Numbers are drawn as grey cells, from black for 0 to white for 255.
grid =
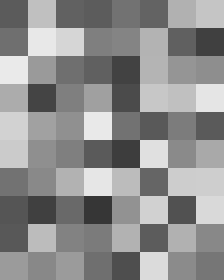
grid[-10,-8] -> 91
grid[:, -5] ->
[92, 127, 96, 160, 233, 90, 230, 54, 123, 111]
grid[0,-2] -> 177
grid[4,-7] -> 161
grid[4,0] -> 210
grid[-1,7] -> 118
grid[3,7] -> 229
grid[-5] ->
[203, 143, 127, 90, 61, 224, 138, 169]
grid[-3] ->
[85, 64, 105, 54, 146, 209, 81, 217]
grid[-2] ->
[88, 188, 130, 123, 178, 92, 177, 136]
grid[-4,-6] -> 178
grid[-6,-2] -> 124
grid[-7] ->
[172, 68, 127, 160, 75, 199, 192, 229]
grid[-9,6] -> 96
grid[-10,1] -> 192
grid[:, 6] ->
[177, 96, 149, 192, 124, 138, 205, 81, 177, 139]
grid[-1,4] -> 78
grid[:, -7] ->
[192, 232, 154, 68, 161, 143, 137, 64, 188, 136]
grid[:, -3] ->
[99, 179, 180, 199, 89, 224, 101, 209, 92, 219]

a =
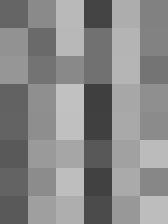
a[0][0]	101
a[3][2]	193
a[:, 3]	[68, 113, 113, 63, 64, 88, 65, 75]
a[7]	[89, 159, 174, 75, 152, 189]
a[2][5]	116
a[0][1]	138
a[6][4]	170
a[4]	[99, 142, 192, 64, 169, 139]
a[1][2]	184
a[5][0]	89
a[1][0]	146
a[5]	[89, 154, 166, 88, 161, 187]

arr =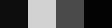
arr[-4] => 13
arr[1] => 210
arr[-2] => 74

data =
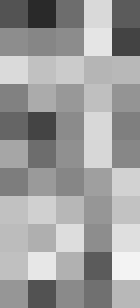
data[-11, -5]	83
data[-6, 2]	144
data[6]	[125, 154, 134, 159, 210]
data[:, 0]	[83, 141, 218, 129, 101, 166, 125, 193, 188, 192, 150]
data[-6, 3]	215
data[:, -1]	[91, 67, 184, 148, 127, 135, 210, 194, 223, 243, 184]
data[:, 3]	[217, 229, 181, 191, 216, 215, 159, 150, 141, 91, 112]
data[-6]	[166, 109, 144, 215, 135]
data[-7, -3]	139
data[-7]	[101, 68, 139, 216, 127]

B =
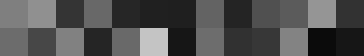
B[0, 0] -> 127
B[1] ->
[108, 71, 129, 37, 105, 196, 22, 109, 49, 55, 131, 11, 22]
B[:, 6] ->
[31, 22]
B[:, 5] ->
[32, 196]
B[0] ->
[127, 144, 52, 104, 38, 32, 31, 99, 36, 80, 91, 149, 50]

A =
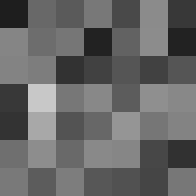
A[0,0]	30
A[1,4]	98
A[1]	[133, 109, 118, 34, 98, 140, 34]
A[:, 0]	[30, 133, 131, 56, 51, 111, 121]
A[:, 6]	[56, 34, 85, 136, 131, 49, 119]
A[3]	[56, 200, 119, 136, 92, 143, 136]
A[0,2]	90
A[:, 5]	[139, 140, 65, 143, 118, 71, 69]
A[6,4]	81
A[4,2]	83
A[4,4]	149

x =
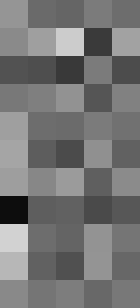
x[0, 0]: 149
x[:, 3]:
[123, 58, 123, 85, 123, 144, 95, 74, 147, 148, 104]
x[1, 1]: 159
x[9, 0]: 183
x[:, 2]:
[101, 204, 57, 146, 107, 75, 155, 97, 100, 80, 125]
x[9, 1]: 97
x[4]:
[159, 109, 107, 123, 113]
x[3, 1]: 127
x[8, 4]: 117
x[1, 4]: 162

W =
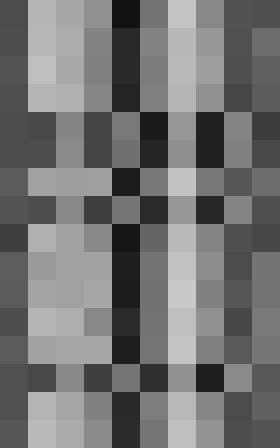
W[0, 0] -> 75
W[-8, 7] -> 132
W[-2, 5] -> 125
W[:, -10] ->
[75, 78, 83, 79, 76, 76, 91, 83, 63, 93, 90, 78, 90, 80, 81, 86]
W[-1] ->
[86, 185, 170, 139, 43, 117, 190, 147, 76, 84]
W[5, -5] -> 36
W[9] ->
[93, 154, 162, 162, 31, 116, 193, 141, 75, 115]
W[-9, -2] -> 133
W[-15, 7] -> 152
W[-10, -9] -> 161
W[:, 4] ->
[18, 41, 41, 36, 120, 112, 28, 117, 22, 31, 28, 44, 30, 117, 41, 43]
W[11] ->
[78, 181, 174, 135, 44, 115, 190, 145, 71, 121]
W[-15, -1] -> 108
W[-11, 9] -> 73
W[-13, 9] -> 91
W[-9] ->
[83, 77, 136, 62, 117, 42, 151, 39, 133, 79]
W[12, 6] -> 196
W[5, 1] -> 77
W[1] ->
[78, 183, 173, 131, 41, 131, 184, 152, 80, 108]
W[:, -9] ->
[182, 183, 191, 181, 72, 77, 161, 77, 175, 154, 164, 181, 162, 72, 180, 185]
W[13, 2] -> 137
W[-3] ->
[80, 72, 137, 63, 117, 47, 146, 31, 138, 87]
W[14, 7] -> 134
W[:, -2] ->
[82, 80, 79, 70, 133, 129, 86, 133, 79, 75, 86, 71, 89, 138, 75, 76]
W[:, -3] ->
[135, 152, 158, 145, 33, 33, 119, 39, 132, 141, 129, 145, 127, 31, 134, 147]
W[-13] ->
[79, 181, 176, 134, 36, 128, 181, 145, 70, 91]

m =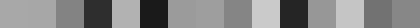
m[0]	168
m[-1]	135
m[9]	202
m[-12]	46

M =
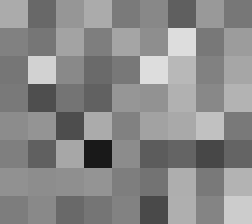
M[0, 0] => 171
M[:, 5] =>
[136, 142, 221, 146, 162, 92, 115, 73]
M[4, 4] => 129
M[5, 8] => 100
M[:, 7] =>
[153, 120, 129, 136, 193, 71, 121, 132]
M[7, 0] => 125
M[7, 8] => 204
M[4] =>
[140, 148, 77, 171, 129, 162, 169, 193, 121]
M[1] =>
[129, 118, 163, 126, 165, 142, 221, 120, 156]
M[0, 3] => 171
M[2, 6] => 184
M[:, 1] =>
[104, 118, 210, 78, 148, 96, 141, 137]
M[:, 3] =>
[171, 126, 106, 97, 171, 25, 148, 117]
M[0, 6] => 95

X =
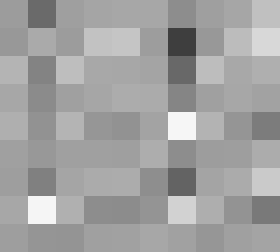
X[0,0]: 156
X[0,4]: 167
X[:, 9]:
[192, 216, 175, 162, 124, 172, 202, 121, 164]
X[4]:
[175, 146, 180, 150, 146, 163, 246, 179, 149, 124]
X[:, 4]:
[167, 197, 167, 172, 146, 159, 172, 140, 161]
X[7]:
[167, 245, 176, 141, 140, 148, 210, 174, 147, 121]
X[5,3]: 160
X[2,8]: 168
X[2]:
[180, 131, 190, 168, 167, 164, 104, 189, 168, 175]
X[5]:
[160, 152, 160, 160, 159, 173, 141, 157, 158, 172]
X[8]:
[158, 149, 148, 160, 161, 167, 161, 150, 160, 164]
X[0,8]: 166
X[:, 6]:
[141, 62, 104, 133, 246, 141, 99, 210, 161]
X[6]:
[158, 128, 165, 171, 172, 142, 99, 164, 171, 202]
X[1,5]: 157
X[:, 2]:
[159, 156, 190, 160, 180, 160, 165, 176, 148]
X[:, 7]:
[159, 152, 189, 160, 179, 157, 164, 174, 150]
